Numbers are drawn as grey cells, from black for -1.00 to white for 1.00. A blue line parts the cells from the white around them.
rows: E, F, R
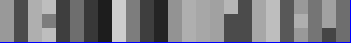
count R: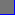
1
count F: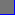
1
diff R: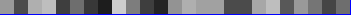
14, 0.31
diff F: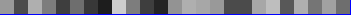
15, 0.26

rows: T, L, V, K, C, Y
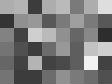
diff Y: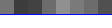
2, -0.53
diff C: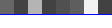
4, -0.42
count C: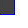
3
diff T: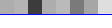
6, 0.36
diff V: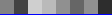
6, 0.07
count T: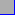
3
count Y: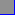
1

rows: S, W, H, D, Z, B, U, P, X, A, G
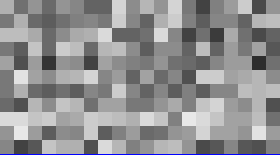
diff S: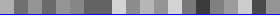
14, -0.48
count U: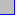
2
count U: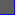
4
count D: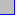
3
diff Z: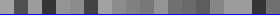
18, -0.65
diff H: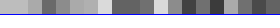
12, 0.05
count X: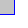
4

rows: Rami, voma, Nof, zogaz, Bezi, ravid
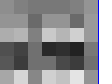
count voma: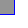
4
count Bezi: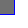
3
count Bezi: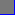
0
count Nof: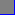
1
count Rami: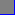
2

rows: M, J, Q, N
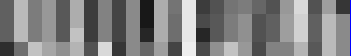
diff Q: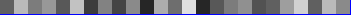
13, 0.81
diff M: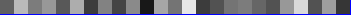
11, 0.36
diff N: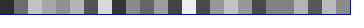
15, 0.13
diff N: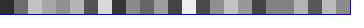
18, -0.42
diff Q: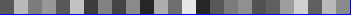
0, -0.25
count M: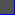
3

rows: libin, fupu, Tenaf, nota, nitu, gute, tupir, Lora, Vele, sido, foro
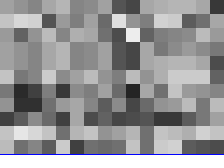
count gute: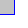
1
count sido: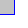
5

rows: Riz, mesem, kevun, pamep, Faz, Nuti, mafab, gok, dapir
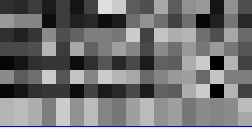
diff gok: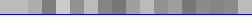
0, 0.41
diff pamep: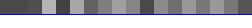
4, -0.53
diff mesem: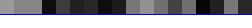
9, -0.13

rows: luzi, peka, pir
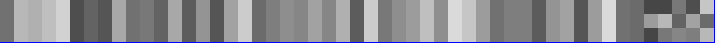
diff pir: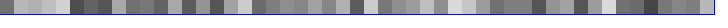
38, -0.28
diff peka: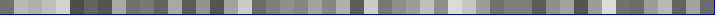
39, 0.16

